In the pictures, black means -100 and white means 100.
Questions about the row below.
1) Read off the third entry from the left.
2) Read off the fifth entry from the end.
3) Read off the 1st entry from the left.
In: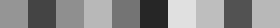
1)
12
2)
-70
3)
17

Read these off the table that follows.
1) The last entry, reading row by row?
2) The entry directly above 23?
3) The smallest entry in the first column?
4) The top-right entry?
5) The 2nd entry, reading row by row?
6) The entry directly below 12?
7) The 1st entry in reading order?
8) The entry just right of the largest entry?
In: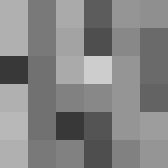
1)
17
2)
-22
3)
-56
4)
12
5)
-5
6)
-17
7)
38
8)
17

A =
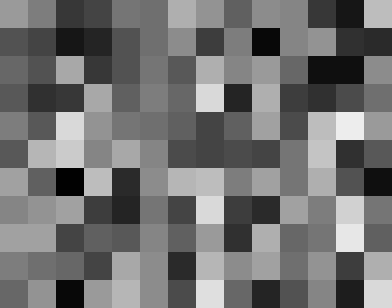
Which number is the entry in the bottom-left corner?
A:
-19
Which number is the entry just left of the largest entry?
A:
48
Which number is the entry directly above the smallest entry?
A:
59
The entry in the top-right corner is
48
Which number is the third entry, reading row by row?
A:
-57
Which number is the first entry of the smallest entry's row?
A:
26
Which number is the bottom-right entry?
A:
70
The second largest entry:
81
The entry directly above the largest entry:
-41
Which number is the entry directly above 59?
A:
70
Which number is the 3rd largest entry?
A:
75
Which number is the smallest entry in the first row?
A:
-83
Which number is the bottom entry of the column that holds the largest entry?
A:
-77
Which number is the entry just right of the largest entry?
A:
21
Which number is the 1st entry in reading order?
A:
21
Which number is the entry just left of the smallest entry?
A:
-25
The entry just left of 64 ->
-2
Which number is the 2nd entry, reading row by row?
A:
-2
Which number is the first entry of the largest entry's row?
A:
-2
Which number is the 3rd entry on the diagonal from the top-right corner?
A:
-88
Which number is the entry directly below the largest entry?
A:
-62
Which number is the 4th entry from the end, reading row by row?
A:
-36
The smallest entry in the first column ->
-36
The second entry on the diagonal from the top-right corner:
-62

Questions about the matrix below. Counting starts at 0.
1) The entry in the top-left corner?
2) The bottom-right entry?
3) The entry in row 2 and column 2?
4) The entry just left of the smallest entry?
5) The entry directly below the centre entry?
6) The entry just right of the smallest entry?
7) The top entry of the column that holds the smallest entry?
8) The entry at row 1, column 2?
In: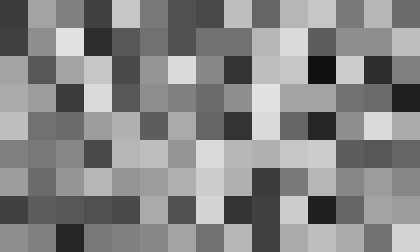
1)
-54
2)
66
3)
28
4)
55
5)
71
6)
60
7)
55
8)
77

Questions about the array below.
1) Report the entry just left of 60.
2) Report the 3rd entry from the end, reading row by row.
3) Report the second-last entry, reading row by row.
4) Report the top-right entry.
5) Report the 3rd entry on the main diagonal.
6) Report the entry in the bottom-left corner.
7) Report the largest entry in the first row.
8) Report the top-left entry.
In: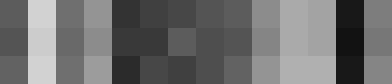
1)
-34
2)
38
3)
-81
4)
-2
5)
-13
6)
-23
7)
65
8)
-28

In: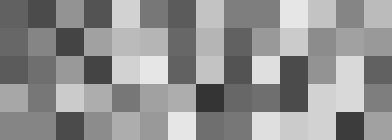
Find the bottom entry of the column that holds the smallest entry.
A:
-13
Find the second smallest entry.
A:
-53
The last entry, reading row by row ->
26
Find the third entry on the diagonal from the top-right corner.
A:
15
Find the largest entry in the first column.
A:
31
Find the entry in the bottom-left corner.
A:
4
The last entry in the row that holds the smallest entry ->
-1
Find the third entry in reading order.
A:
15
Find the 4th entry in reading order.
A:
-35
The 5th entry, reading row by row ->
65
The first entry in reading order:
-24
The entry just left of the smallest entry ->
36
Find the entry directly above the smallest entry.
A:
53
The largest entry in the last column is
47
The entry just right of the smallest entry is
-19
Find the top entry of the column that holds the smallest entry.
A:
53
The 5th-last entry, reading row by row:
75

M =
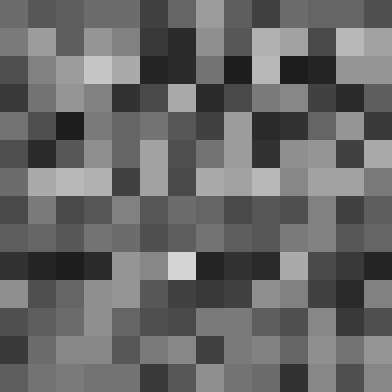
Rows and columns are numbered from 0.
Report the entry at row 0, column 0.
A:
-15
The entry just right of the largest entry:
-72
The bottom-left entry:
-26
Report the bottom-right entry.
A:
6
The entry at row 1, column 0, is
-4
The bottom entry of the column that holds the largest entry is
-32
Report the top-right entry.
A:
-38
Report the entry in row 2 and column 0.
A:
-38
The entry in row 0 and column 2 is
-26
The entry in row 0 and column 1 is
-32
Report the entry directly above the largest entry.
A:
-26
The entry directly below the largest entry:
-49
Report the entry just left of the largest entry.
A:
6
